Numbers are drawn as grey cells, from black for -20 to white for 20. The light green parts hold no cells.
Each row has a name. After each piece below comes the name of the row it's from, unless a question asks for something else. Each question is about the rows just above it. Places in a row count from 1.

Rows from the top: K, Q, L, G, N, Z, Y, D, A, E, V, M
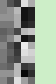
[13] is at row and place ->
D, 5
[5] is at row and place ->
M, 4

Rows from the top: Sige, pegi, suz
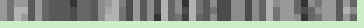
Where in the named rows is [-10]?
suz, 27
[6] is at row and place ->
pegi, 16
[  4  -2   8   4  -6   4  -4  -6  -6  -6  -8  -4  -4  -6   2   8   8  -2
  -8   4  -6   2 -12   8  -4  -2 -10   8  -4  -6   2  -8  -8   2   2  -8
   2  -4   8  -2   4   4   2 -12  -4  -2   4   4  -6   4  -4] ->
suz
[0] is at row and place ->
Sige, 18

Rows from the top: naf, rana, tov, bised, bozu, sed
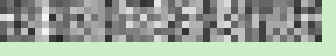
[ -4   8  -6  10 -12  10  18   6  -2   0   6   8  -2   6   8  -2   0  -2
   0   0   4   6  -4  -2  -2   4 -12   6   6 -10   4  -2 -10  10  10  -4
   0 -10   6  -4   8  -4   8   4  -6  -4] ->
bozu
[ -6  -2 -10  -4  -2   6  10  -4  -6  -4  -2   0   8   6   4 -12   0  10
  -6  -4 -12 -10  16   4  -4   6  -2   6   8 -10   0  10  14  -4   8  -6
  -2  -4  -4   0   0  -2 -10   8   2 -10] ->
naf
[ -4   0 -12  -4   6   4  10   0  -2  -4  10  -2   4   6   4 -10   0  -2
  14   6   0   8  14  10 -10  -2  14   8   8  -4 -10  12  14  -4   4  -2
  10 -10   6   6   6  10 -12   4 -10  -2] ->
bised
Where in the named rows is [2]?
naf, 45
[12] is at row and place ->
bised, 32
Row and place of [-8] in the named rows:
rana, 1

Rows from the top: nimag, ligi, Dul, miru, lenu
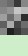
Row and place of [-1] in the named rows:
nimag, 1
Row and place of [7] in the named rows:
miru, 2
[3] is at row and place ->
ligi, 2
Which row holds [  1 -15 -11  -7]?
lenu
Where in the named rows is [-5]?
miru, 1
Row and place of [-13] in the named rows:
Dul, 4

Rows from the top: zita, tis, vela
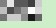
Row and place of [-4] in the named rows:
vela, 6
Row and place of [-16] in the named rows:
vela, 5
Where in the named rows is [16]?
zita, 2
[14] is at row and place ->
tis, 6
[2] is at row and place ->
vela, 4
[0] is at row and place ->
zita, 1

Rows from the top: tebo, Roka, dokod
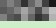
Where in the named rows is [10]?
Roka, 8
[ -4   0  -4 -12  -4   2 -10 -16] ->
tebo

